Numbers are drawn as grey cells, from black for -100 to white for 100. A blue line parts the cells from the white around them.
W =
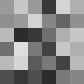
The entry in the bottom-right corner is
5
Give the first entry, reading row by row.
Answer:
21
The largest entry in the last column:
56
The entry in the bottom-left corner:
-39
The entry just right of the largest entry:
-5
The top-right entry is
37
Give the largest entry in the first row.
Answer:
66
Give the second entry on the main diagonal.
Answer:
21

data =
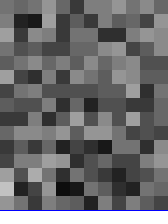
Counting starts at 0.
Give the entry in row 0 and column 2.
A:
-10
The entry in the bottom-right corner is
-47
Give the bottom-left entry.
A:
17
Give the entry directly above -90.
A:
-63
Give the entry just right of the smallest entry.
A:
-81
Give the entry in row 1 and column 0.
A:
-1
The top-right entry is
-19
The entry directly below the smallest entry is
-19
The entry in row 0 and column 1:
-19
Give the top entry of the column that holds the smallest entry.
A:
-19
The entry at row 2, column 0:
25
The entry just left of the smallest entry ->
17
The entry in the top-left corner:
-10
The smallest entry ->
-90
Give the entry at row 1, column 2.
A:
-81
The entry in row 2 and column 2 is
8
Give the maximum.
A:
52

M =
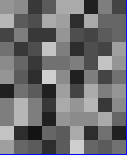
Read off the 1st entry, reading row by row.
17
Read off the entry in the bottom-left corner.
25
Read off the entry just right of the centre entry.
-75
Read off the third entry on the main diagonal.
-56
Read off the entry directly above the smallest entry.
-1
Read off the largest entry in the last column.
25
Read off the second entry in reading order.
9
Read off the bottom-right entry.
-11
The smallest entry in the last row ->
-65
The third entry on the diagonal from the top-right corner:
-47
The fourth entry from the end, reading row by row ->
62
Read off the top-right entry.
-47
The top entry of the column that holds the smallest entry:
-56
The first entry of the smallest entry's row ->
53
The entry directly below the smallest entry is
-29
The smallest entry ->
-85
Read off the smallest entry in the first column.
-75
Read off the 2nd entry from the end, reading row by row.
-29
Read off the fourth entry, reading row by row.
-29
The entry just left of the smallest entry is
-65
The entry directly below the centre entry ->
25
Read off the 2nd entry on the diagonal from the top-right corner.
-20
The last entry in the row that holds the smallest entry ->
-75

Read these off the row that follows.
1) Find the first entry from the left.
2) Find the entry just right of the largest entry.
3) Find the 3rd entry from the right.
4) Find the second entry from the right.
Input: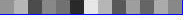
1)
16
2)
43
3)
-21
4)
34

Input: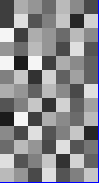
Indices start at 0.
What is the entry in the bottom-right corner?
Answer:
55
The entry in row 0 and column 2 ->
17
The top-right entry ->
-43
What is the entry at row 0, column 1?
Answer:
36
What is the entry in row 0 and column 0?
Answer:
-51
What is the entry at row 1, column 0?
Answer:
-51
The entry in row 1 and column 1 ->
75
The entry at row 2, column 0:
92
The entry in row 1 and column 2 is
-34
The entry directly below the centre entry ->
-61
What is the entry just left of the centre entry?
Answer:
-24
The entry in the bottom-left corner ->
46
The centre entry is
46
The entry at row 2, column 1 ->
-51

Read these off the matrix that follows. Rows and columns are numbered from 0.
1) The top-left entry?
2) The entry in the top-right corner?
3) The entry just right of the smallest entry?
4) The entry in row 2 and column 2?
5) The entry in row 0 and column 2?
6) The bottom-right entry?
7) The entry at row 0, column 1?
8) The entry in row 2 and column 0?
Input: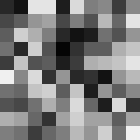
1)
-69
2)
7
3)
-61
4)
37
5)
79
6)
88
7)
-86
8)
-27
